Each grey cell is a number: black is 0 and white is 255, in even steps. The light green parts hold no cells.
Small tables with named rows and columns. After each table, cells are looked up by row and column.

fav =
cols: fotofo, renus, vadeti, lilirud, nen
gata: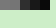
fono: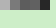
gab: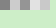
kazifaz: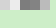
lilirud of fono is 97
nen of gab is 201
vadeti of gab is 149
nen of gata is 9
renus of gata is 117
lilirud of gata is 24
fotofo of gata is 120
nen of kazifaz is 187
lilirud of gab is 226
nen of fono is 39
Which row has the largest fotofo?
kazifaz

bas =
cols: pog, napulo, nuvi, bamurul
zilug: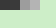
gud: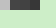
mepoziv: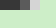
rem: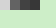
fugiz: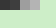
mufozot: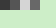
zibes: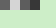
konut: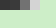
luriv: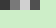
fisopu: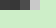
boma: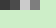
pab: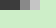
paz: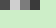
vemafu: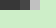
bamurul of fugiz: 180
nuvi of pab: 137
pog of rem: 212
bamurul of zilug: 180
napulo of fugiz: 62
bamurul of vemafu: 193
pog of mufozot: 57
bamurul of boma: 126
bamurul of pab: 197
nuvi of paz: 124
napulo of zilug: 58
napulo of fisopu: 55
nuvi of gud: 66
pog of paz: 75

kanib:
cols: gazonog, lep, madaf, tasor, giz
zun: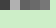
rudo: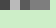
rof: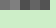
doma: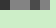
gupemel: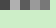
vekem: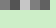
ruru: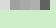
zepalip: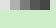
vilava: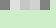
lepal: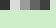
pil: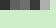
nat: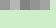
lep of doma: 131
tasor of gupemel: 154
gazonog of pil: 48
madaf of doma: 131
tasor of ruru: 174
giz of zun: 119
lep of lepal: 219
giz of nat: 163
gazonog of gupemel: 71
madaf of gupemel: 92
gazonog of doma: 52
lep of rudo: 186
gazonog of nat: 153
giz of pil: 174
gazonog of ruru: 218
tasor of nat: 148
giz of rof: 83
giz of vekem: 97
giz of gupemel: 120
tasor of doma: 75
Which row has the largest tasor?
vilava

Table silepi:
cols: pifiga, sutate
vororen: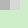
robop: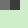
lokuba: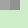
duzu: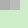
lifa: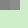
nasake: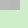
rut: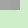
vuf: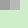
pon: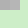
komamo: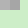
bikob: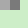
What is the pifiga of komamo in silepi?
179
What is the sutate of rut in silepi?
161
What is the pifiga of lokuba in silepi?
163
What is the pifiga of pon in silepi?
177
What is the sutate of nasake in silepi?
183
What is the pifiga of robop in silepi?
112
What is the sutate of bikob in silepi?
122
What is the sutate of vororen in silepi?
215
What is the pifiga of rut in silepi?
164
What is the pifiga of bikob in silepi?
169
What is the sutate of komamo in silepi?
166
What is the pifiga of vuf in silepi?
160
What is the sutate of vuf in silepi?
184
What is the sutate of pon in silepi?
182
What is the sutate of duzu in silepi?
186
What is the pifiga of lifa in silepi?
131
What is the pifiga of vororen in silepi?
182

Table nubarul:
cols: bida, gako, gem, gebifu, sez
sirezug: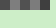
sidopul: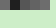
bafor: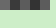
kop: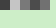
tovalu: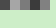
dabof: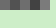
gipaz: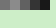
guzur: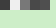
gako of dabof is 82
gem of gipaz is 97
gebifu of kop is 76
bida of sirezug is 76
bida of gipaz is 115
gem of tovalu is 123
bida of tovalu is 74
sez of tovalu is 129
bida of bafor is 105
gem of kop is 121
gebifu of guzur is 73
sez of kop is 113
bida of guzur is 61
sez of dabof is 123
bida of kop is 64
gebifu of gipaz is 52
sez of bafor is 92
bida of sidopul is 108
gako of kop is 197
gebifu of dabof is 66

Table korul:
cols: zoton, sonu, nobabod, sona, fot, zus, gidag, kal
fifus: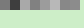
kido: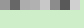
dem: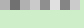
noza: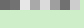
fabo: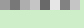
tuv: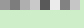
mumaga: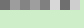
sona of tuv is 201
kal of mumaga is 206
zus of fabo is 230
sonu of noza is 114
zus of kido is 140
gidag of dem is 133
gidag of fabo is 130
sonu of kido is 103
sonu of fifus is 62
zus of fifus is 184
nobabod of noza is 231
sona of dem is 202
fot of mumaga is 128
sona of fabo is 197
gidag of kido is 89
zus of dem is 224
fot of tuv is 89
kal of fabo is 197

